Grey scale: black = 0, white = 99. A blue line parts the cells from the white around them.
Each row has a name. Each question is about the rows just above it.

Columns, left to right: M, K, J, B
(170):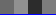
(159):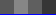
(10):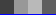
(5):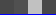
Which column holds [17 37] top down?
J
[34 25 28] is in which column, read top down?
M
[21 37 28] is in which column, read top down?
B
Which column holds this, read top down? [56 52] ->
K

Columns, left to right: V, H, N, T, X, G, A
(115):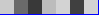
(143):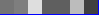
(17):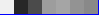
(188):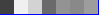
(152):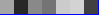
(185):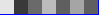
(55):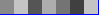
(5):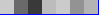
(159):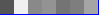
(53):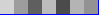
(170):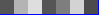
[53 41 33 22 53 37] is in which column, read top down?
N
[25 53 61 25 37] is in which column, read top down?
A
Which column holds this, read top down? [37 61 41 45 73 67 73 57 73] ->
T
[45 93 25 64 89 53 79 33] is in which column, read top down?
V
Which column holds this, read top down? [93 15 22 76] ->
H

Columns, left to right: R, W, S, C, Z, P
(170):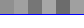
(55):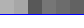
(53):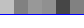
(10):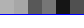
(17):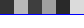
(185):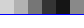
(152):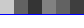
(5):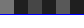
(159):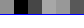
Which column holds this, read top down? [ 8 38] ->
Z
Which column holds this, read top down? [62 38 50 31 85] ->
P
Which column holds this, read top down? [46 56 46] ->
C
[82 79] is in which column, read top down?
R

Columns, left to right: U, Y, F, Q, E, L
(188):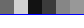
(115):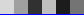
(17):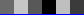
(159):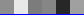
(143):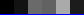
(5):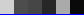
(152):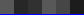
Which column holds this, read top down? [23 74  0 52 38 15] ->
Q
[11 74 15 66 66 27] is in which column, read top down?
E
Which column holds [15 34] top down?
Q
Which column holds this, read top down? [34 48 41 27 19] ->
F
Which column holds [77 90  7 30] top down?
Y
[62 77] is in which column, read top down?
Y
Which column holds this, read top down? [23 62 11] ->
L

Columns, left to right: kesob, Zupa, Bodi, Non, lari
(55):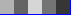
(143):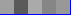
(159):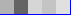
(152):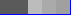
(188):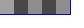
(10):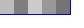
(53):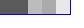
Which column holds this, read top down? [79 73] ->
Bodi
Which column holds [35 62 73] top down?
kesob
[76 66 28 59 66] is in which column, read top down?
Non
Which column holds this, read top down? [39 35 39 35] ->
Zupa

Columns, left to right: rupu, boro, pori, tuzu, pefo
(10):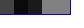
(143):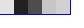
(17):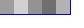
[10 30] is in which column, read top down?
pori
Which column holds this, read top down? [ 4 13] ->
boro

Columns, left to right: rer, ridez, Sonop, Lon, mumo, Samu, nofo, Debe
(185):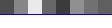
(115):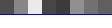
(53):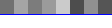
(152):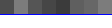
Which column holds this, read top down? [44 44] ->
nofo
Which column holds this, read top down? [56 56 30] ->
Samu

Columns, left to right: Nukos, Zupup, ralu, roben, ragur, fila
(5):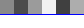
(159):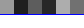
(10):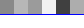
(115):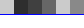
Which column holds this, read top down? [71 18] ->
Zupup
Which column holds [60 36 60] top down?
ralu
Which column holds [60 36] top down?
ralu
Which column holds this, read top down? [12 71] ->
Zupup

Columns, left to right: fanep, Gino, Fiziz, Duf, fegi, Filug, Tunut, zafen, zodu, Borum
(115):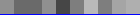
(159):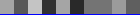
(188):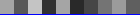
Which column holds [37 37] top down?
Borum

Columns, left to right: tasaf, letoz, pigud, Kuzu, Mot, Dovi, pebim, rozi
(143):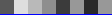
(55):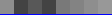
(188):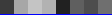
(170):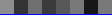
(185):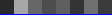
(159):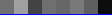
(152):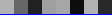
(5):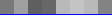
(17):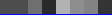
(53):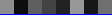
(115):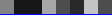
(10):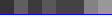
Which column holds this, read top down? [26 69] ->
Kuzu
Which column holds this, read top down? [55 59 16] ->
Dovi
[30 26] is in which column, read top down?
Mot
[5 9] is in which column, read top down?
letoz

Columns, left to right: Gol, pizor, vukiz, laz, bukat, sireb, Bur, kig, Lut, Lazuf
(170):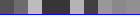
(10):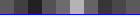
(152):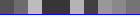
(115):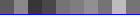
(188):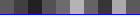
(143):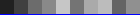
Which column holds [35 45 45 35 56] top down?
Lazuf
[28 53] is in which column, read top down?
Lut
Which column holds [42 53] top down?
pizor
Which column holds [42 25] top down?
pizor

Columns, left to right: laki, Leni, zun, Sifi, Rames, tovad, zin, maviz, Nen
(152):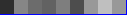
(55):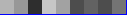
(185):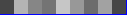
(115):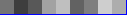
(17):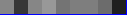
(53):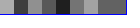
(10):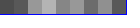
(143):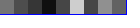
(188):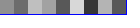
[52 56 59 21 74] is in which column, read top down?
zun
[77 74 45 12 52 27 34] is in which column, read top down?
Rames
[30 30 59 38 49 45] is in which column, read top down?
tovad
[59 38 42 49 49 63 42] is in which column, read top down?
zin
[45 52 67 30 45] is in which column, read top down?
laki
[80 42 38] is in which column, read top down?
maviz

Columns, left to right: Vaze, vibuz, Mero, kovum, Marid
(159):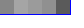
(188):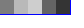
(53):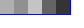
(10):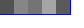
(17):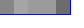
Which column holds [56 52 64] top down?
vibuz
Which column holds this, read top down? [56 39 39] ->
kovum
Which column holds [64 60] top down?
kovum
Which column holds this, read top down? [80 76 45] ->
Mero

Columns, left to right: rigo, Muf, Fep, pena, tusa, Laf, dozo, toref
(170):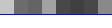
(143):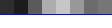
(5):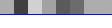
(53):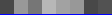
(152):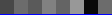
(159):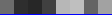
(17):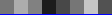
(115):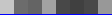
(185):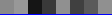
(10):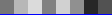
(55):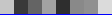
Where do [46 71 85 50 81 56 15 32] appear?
(10)
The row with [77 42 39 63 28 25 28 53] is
(170)
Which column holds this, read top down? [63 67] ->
pena
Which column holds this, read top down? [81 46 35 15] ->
Fep
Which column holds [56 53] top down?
Laf
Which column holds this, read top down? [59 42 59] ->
Laf
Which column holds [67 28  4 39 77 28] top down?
dozo

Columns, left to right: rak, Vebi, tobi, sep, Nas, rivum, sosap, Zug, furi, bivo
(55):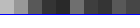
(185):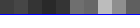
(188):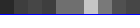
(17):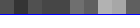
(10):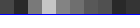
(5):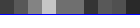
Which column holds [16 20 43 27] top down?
Nas
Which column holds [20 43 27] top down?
Nas
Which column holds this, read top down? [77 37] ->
sosap
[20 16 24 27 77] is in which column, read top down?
sep
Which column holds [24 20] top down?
Vebi
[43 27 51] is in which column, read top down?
Nas
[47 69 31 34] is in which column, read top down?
Zug

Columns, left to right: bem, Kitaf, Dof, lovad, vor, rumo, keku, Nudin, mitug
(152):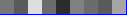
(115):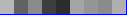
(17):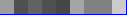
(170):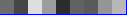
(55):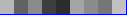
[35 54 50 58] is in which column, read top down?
Nudin
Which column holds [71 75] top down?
mitug
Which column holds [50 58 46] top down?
Nudin
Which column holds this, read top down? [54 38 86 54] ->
Dof
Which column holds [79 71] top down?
mitug
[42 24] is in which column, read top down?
lovad

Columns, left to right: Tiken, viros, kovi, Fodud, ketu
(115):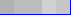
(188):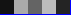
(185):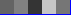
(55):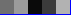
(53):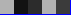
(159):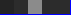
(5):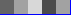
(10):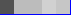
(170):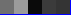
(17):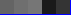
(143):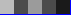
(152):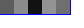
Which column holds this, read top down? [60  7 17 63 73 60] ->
viros
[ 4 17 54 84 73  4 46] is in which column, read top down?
kovi
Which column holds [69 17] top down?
Fodud
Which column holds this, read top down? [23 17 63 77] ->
ketu

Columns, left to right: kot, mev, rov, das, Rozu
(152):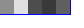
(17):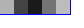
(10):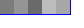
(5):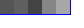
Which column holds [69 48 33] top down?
kot
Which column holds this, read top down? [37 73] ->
Rozu
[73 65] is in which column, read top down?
Rozu
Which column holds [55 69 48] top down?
kot
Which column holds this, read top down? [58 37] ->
mev
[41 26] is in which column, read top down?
rov

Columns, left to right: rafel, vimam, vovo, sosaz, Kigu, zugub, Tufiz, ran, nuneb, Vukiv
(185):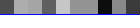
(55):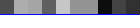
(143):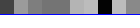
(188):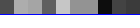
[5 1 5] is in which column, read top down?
ran
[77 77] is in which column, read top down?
Kigu
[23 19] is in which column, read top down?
Vukiv
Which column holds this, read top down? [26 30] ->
rafel

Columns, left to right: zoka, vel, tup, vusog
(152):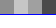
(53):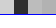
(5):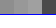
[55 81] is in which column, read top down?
zoka
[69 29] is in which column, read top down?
vusog

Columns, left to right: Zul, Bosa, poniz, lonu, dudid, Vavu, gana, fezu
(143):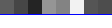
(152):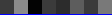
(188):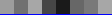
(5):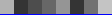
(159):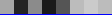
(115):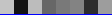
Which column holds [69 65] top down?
Zul
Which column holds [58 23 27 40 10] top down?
lonu
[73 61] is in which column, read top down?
fezu
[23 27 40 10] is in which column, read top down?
lonu
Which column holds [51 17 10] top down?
dudid

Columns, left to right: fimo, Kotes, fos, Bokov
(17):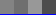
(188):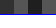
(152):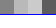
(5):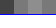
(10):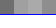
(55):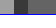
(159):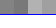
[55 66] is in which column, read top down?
fos
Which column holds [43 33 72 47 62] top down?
Kotes
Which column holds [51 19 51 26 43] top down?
fimo
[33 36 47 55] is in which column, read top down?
Bokov

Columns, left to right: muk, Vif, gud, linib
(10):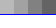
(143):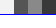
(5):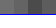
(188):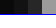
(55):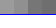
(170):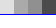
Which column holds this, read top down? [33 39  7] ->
Vif
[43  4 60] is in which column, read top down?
muk
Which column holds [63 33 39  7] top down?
Vif
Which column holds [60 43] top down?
linib
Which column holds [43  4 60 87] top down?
muk
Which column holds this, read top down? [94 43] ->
muk

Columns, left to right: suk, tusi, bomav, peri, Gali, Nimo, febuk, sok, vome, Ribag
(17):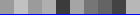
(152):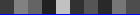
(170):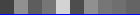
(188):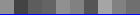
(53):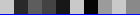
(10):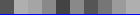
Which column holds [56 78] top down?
suk
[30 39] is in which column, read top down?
Ribag
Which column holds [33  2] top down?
febuk
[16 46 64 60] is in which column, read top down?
sok
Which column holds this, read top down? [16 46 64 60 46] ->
sok
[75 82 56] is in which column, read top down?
Gali
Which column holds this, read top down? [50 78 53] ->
Nimo

